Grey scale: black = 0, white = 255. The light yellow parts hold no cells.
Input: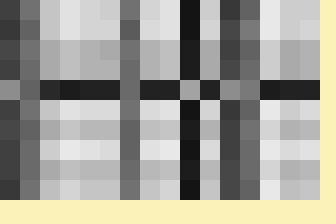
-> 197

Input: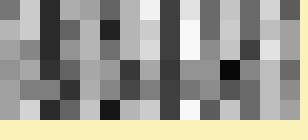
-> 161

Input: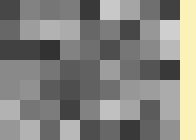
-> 145

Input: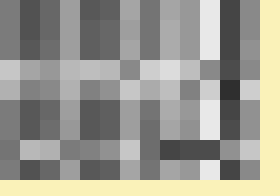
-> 137

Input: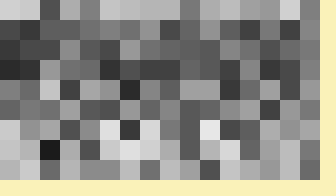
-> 106
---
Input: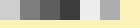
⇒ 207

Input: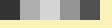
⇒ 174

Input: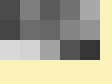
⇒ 210

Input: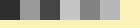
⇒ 184

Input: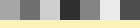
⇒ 207

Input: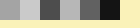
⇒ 183

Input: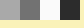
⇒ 169

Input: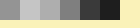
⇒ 174
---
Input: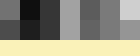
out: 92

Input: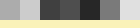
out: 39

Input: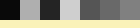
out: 85

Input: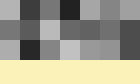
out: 166

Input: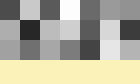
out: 106

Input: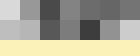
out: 108

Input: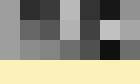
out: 51

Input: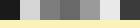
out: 154

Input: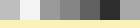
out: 96
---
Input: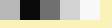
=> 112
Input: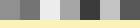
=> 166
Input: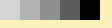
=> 143
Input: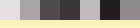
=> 55
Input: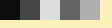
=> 221
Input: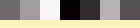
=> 3
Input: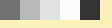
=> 226
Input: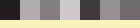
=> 202
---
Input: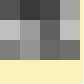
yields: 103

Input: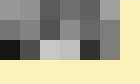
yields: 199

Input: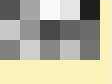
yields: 134

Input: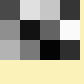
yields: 4

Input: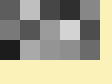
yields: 148

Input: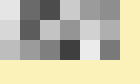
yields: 127

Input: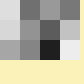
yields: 31

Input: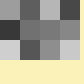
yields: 142

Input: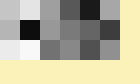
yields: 114

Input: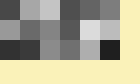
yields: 139
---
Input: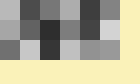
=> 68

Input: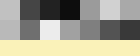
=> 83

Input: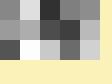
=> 63

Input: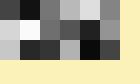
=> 33

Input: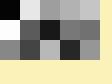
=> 120

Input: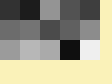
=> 96
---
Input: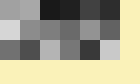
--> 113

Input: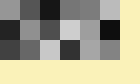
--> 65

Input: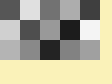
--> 180

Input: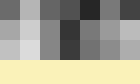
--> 193

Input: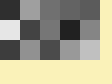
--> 61

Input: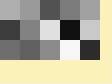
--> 110

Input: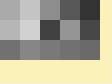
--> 113

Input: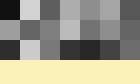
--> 46
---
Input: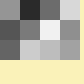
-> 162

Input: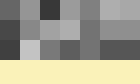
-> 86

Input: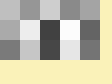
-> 116

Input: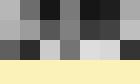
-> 52

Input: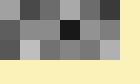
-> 176

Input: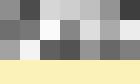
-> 127

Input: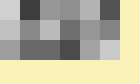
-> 201

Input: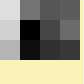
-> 56
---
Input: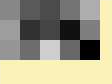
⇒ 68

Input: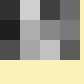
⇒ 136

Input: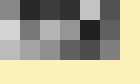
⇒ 180

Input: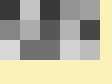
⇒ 87

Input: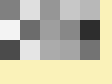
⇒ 158

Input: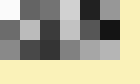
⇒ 59

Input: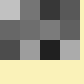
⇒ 123
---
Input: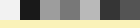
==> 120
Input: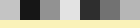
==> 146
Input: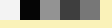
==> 119
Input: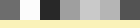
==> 159
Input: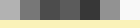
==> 119
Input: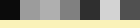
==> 128
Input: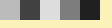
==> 125
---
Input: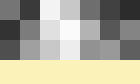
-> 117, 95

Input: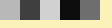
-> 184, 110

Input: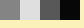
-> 132, 7

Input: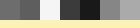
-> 109, 170

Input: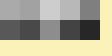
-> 170, 39

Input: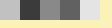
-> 193, 228

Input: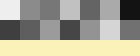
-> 238, 113

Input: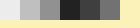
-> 236, 114
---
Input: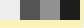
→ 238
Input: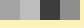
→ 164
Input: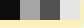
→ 12
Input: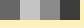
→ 103
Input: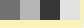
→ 113
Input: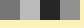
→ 118
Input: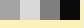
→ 164
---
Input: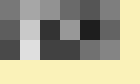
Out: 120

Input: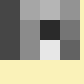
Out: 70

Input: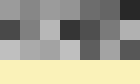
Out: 155

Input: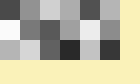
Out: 74

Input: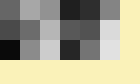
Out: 102

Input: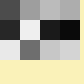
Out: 76
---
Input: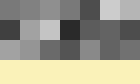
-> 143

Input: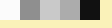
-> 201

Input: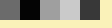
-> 159

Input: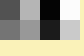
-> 4

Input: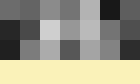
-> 139

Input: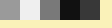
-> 121

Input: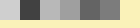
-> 184

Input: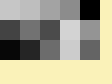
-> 163
